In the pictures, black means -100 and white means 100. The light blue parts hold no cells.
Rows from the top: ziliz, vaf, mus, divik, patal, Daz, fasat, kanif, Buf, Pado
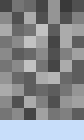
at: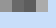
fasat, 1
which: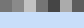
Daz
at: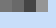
ziliz, 2

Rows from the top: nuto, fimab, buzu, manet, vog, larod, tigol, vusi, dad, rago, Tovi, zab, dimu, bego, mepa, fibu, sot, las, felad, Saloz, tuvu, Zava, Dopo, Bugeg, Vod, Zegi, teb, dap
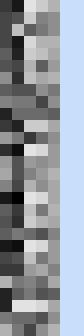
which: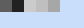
vog
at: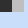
tigol, 2
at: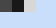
manet, 1
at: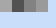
mepa, 1
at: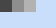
dap, 3
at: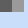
larod, 4
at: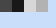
manet, 1

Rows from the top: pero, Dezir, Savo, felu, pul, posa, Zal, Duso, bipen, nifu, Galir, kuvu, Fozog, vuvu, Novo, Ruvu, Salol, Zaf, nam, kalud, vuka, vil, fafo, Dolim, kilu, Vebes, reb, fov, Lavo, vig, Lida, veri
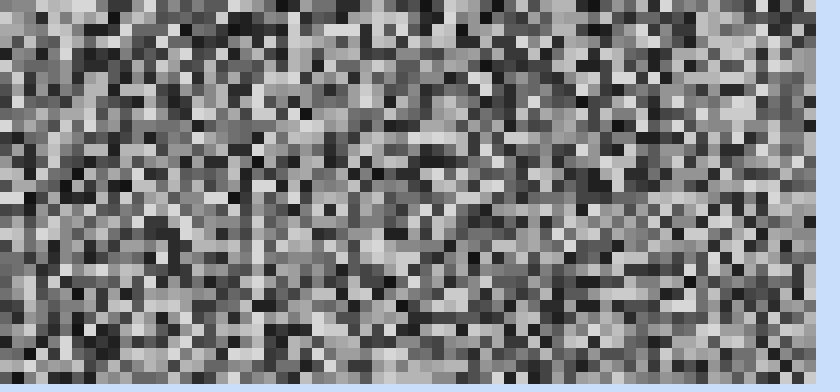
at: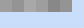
kilu, 13
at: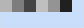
reb, 9

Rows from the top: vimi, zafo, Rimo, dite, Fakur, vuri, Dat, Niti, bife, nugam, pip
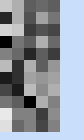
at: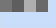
dite, 2
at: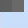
vimi, 3
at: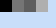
dite, 1
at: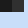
Dat, 1

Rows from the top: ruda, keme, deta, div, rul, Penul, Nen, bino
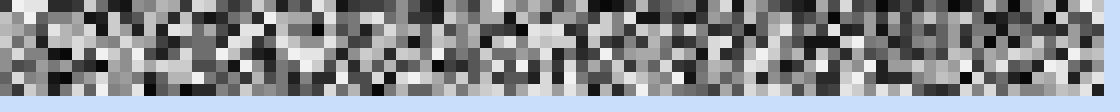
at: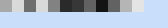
deta, 55
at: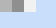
Penul, 71
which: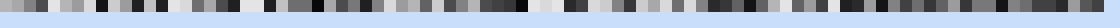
deta
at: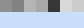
ruda, 12
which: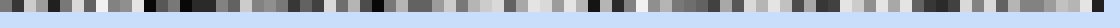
bino

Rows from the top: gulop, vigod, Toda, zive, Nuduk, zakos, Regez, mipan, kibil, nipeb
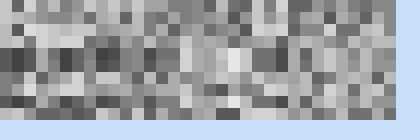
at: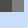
Nuduk, 10
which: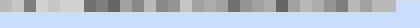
zive
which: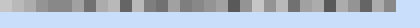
vigod
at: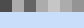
kibil, 24

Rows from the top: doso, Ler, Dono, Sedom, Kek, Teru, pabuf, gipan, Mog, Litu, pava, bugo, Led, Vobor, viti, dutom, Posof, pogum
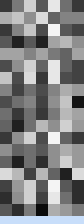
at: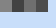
gipan, 1
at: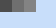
Mog, 1
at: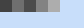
gipan, 2
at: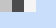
Dono, 3

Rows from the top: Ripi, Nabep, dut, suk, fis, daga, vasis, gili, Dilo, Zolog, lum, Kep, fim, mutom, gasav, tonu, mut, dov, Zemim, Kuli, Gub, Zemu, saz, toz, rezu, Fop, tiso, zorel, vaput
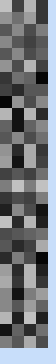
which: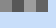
Fop
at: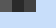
Gub, 1
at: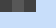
gasav, 1
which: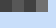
gasav
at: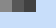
suk, 1

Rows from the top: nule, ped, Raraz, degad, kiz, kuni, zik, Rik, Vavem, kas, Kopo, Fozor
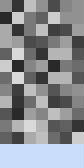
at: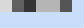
zik, 2
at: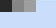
kuni, 2
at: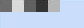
zik, 1
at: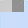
ped, 5
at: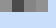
nule, 4
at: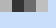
Vavem, 1

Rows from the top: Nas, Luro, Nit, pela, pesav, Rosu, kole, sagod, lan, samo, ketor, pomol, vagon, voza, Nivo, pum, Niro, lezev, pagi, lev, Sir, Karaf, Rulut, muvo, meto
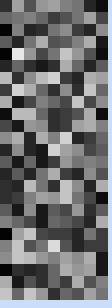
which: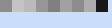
Karaf
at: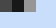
ketor, 1
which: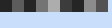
Nivo

